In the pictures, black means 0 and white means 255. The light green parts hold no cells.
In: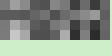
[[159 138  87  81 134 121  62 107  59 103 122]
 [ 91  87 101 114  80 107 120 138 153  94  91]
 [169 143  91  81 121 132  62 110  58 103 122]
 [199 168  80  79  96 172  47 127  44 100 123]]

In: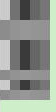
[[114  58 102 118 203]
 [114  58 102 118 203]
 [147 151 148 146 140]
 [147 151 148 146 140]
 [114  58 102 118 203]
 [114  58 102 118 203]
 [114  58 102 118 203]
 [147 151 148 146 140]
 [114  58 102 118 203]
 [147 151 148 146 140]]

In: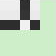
[[238  48 238 238]
 [234  52 234 234]
 [ 45 241  45  45]]

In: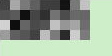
[[168 121  95  62  61  19 121 193  67]
 [ 90  16  69  47 115  76 105 102  80]
 [ 14 101  74  82 193 150 165 109 209]
 [ 95  85  65 189 123  42 204 123 155]]

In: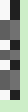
[[ 32 248]
 [ 32 248]
 [112  95]
 [113  95]
 [ 32 248]
 [112  95]
 [ 32 248]
 [112  95]
 [112  95]
 [ 32 248]]

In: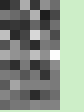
[[ 65 172  54 144 109  37]
 [106  87 177  29  71 122]
 [ 55  47 101  53 111  49]
 [ 41  68 215 139  75 191]
 [148  77  43 121 112  82]
 [146 135 190 143 253 171]
 [ 46 121  47  83 140  78]
 [117  86 119  52 121 123]
 [164 128 128 127 122  90]
 [110  89  43  85 109 133]
 [119 117 135 129 130 102]]
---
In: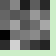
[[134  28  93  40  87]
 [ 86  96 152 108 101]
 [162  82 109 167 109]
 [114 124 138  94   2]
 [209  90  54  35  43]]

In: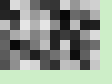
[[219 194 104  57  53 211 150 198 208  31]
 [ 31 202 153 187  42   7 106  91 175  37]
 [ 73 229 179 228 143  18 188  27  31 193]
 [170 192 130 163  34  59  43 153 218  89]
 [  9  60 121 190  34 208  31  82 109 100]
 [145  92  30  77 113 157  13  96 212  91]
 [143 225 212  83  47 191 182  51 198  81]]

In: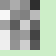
[[172 141  46 144]
 [139 129 186 247]
 [ 92 207  99 161]
 [143 155  67 237]
 [147 206  87 238]]

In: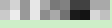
[[211 151 231 169 121 129  64  65 169 169 182]
 [236 153 231 141 169 114  26  19 215 192 202]]

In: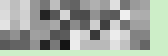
[[190 213 151 118 190 108  99 157 176 158 223 116 154 163 214]
 [193 208 151  35  86 214  78  75 146  98  90 239 176 173 219]
 [177 212 151 150 168  65 139  92 206  63 212 111 160 161 227]
 [145  96 160 156  83  91 232 208  56 194 236 212 130 132 121]
 [ 99 100 146  35 121  20 236 187 185 185 224 193 134 101  89]]

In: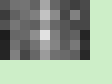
[[114 116  99 166 102  78  63  74  87]
 [ 97 113 127 194 139  70 129  71  59]
 [118 102  96 154 103  86  71  71  82]
 [103 105 142 225 127  86  97  37  29]
 [113  86 115 171 132  92 120  51  36]
 [128  70 103 155 112 106  95  40  37]]
